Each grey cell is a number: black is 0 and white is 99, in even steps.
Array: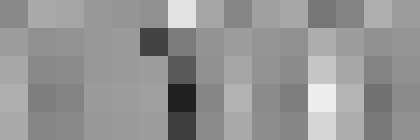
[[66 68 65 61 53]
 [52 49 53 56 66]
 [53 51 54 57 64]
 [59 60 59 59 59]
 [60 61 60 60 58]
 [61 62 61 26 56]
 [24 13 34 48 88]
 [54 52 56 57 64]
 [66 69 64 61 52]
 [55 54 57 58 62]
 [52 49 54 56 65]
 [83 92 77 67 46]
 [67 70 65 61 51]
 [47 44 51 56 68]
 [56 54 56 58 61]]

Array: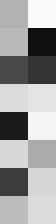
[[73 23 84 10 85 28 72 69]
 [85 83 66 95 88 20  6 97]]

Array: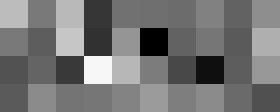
[[35 32 47 73]
 [54 39 36 47]
 [45 22 77 72]
 [46 96 19 21]
 [51 71 58 44]
 [60 48  0 43]
 [49 28 38 42]
 [54  6 46 50]
 [41 36 35 38]
 [31 59 68 55]]

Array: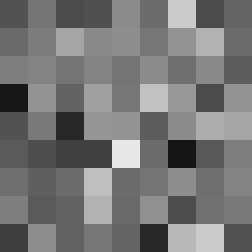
[[24 49 43 35 32  9 49 41 32]
 [55 35 37 30 47 57 51 48 45]
 [38 38 42 25 15 38 45 64 29]
 [46 69 74 25 58 62 51 53 31]
 [39 41 42 90 57 46 45 55 54]
 [15 56 45 42 36 75 54 46 42]
 [72 30 55  8 54 59 43 57 79]
 [79 44 43 34 67 29 53 69 29]
 [32 47 51 49 64 57 36 42 39]]

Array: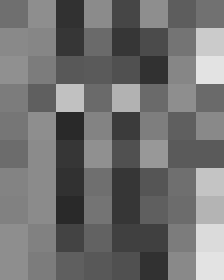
[[55 55 50 51 42 46 48 56 53 43]
 [48 50 54 54 54 55 37 48 52 55]
 [37 26 16 19 21 16 75 34 21 19]
 [34 38 45 43 56 51 41 35 41 54]
 [31 25 21 21 31 23 69 31 21 27]
 [19 25 37 33 59 49 41 19 29 55]
 [53 48 42 43 35 37 55 52 45 36]
 [88 85 70 76 35 53 41 88 79 44]]

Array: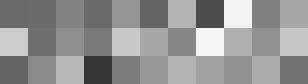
[[39 79 41]
 [53 43 42]
 [71 55 51]
 [21 47 41]
 [48 78 58]
 [59 65 39]
 [69 52 70]
 [63 95 30]
 [56 68 94]
 [66 56 50]
 [45 77 65]]

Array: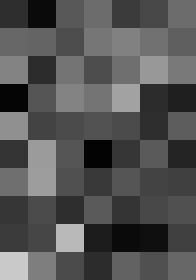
[[78 23 21 43 20 56  2 51 40 18]
 [49 27 29 61 60 26 33 17 39  4]
 [29 72 18 31 33 29 51 45 30 34]
 [17 11 35 22  1 32 45 30 46 42]
 [38  4 20 33 21 29 63 43 50 23]
 [31  6 28 26 35 18 17 59 44 28]
 [40 25 31 25 14 36 12 47 37 42]]

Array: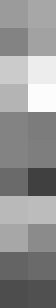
[[30 39 65 72 41 51 51 70 79 51 60]
 [31 41 54 73 25 49 48 98 92 63 65]]

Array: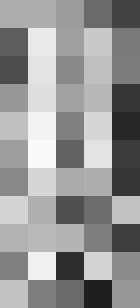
[[75 50 69 82 53 61 74 59 30 36 67]
 [49 93 72 68 83 97 94 86 88 91 67]
 [41 18 70 31 66 38 50 63 53 62 60]
 [12 82 49 42 67 88 83 71 74 78 41]
 [59 54 24 75 21 23 15 21 48 47 26]]
